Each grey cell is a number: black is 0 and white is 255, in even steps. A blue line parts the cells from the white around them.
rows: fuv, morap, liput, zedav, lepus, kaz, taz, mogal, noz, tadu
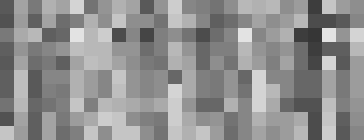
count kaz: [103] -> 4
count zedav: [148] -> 7
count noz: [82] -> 1
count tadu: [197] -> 6
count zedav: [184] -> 5

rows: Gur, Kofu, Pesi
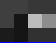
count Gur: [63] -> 2
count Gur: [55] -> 2
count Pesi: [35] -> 0
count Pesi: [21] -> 1

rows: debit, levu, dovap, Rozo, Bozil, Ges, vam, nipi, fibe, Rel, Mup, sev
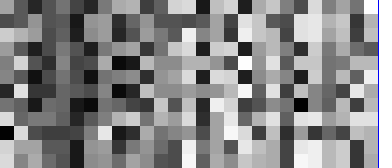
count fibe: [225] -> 4
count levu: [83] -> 3
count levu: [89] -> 4

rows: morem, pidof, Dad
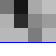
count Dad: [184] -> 3
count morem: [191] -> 1
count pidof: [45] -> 1
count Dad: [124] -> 1

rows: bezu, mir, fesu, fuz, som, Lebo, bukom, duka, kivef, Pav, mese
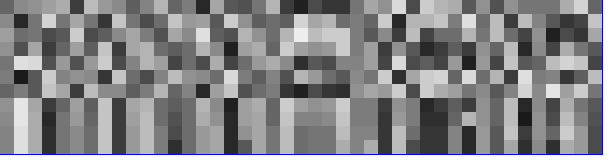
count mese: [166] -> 3
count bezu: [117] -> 5

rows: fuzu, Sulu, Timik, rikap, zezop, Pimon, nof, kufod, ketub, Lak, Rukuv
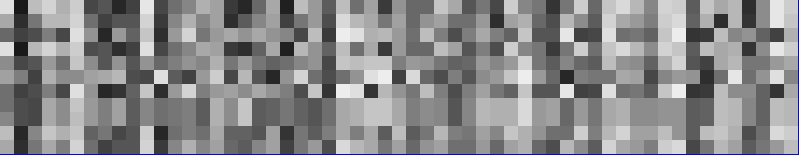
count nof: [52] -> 5
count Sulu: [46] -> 4

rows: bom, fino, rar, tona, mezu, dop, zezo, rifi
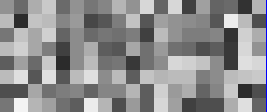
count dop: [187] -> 6
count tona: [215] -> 1
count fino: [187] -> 3
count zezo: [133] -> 4
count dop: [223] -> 3
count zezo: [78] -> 3
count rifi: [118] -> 1

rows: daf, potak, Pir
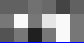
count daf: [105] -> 1
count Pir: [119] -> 3
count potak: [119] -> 3
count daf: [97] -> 3

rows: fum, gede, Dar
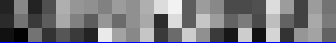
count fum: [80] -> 2
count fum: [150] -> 1

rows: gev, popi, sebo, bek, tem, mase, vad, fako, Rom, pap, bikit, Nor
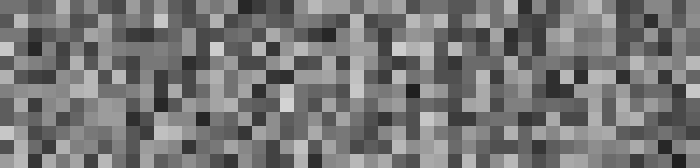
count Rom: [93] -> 4
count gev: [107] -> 1

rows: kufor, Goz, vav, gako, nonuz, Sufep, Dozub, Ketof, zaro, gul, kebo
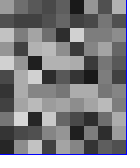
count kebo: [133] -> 1
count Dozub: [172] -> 3
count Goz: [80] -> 3
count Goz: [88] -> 0
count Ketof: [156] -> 1

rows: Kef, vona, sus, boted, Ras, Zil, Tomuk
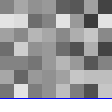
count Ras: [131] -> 3
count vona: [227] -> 3

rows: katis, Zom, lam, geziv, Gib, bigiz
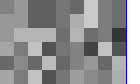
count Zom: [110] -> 1
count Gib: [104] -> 4
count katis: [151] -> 1
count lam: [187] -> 0

